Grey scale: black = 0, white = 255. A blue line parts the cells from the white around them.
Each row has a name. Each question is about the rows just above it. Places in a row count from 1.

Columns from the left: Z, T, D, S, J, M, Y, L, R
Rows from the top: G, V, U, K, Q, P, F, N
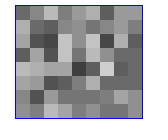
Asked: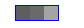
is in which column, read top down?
L
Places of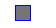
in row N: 7 8
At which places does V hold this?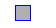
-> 1
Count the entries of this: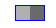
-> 2
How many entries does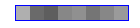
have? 8

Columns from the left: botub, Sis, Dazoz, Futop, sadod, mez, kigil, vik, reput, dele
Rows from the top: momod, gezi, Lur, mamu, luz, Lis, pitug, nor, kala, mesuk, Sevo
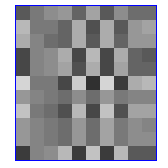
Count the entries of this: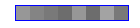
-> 8
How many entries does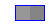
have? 2
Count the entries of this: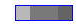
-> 4
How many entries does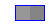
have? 2
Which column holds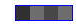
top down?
mez
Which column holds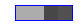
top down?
sadod

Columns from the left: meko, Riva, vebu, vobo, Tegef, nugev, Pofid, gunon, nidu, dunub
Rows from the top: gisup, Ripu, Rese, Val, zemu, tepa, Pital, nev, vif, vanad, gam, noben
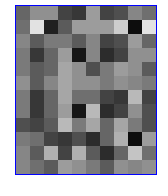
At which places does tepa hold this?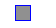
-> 1 5 6 8
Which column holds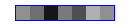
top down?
Tegef
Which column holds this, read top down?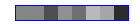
nugev
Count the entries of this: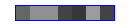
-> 7
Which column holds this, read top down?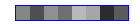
nugev

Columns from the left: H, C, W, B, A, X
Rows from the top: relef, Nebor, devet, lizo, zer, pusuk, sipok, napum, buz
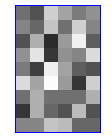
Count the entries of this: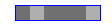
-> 6
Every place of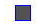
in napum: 4 6
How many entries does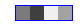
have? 4
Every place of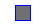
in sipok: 1 3 4 5
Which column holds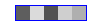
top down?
X
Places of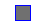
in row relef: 1

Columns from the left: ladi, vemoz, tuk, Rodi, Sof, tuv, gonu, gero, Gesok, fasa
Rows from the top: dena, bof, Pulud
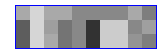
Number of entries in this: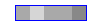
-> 5
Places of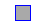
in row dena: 1 3 4 9
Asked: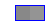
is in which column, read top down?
Gesok
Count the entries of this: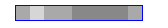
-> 9
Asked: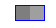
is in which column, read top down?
fasa
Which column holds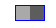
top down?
ladi
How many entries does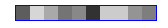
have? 10

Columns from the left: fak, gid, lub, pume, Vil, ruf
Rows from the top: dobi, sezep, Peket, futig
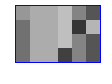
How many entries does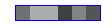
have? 6
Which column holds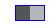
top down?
ruf
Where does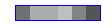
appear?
Peket
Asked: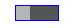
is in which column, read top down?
ruf
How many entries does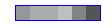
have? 6

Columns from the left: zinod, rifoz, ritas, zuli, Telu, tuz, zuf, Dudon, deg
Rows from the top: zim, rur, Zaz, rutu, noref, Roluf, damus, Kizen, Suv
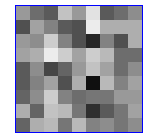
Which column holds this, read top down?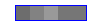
Dudon
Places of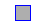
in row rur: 7 8 9
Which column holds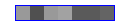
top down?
zinod
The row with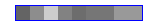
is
damus
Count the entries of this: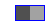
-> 2
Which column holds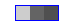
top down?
zuli
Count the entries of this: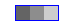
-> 3

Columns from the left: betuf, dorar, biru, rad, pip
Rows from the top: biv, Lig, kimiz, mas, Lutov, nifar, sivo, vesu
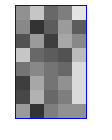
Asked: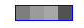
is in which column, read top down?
rad
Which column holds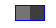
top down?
betuf
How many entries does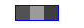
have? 3
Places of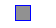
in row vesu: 4 5

